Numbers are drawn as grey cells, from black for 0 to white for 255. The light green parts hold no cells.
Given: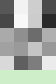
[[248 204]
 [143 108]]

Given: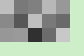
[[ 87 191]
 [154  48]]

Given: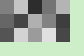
[[ 69 176]
 [211 155]]

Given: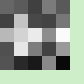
[[196  72]
 [211 235]]

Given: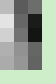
[[103  27]
 [114  20]]

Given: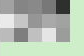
[[198 149]
 [126 192]]
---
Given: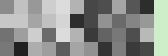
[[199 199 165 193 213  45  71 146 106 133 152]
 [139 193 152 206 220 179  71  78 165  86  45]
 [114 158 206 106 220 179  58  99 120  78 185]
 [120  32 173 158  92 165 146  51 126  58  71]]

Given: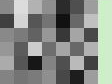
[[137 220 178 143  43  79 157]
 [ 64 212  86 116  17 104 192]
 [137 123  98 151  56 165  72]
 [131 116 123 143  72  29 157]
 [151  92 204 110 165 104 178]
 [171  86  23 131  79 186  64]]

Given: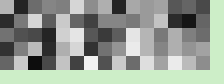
[[101 202  13  73 195  65 241  81 202 108 222 162 235 187 141]
 [ 50 127 187  43 175 214  50 114 148 235 181 133 175 148 162]
 [ 43 121 214  93 202 101  65 133 133 121 154 195  43  21 101]
 [114  81  73  36 208 229  87  58  93 229 181 121 175 127 108]
 [181  36 108 133 127 214 141 175  36 168 154 162  87 101  73]]

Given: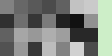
[[ 97 166 152 174 158  40  40]
 [ 82 152  54 188 130 209  75]
 [ 48 111  54 123  33  17 145]
 [130 103  89  75  97 194 202]]

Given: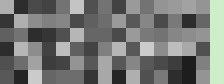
[[ 45 182 141  67 189  96  67 128 182  88 203 141 189 168  80]
 [ 53 175 141 128 134  74  96 109 154  88 134  74 121  45 102]
 [ 96 115  45  53  80 182 102 102  74 154 121 115 134 141 148]
 [ 80 109 162  61  67 148  88 168  88 134  88  74  61  29 128]
 [175  45  74  67 115 196  80 115  67 154 115 148 154 162 148]
 [ 88  37 203 102 109 109  53 168  37 175  80 121  45  29 148]]

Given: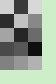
[[ 44 194 136]
 [129 151 178]
 [ 74  87  15]
 [209  58 216]
 [164  38 107]]

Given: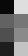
[[  8 222]
 [ 29 195]
 [ 79 138]
 [ 98 118]]
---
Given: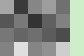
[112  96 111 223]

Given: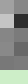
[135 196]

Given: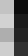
[ 12 210]

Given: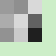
[217 216 146]

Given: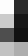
[ 43 203]

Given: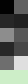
[97 39]

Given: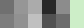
[140  81]

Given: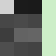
[26 74 61]

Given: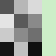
[218  90 203]
